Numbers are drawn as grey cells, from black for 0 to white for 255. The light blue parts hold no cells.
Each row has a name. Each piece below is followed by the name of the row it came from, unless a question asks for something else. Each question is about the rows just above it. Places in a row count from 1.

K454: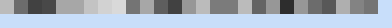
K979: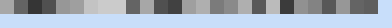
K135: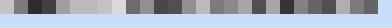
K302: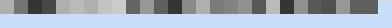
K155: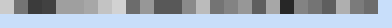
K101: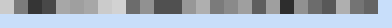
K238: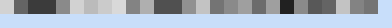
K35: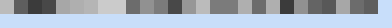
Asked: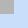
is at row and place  K35, 7
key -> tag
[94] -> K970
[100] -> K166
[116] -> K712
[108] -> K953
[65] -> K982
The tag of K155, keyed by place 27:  K953

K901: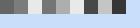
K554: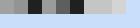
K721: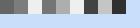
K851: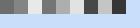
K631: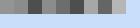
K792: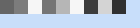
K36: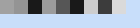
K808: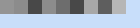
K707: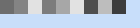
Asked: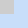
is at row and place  K36, 7
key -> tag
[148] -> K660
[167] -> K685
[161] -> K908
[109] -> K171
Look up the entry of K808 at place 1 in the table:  K660

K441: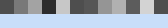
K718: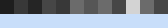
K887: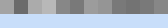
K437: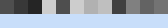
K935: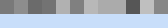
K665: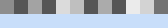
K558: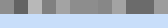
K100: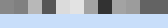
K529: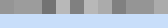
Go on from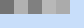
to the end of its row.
[171  86 191 135]
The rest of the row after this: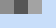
[ 86 219 191  86 171  86 235 211 115]
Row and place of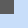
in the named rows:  K441, 10
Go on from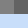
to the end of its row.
[115]
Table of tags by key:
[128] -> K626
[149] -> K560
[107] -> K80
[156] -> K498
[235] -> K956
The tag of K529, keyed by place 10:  K560

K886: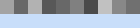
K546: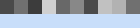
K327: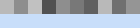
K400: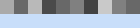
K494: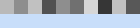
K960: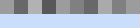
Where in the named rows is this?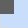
K327, 7
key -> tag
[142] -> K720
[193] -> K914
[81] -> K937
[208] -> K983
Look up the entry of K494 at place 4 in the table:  K937
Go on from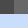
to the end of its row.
[128  66 201 128 104]
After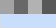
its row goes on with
[104 128  74 193 136 112]
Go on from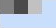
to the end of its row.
[136 112]
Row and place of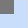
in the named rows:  K327, 6
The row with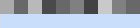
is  K400

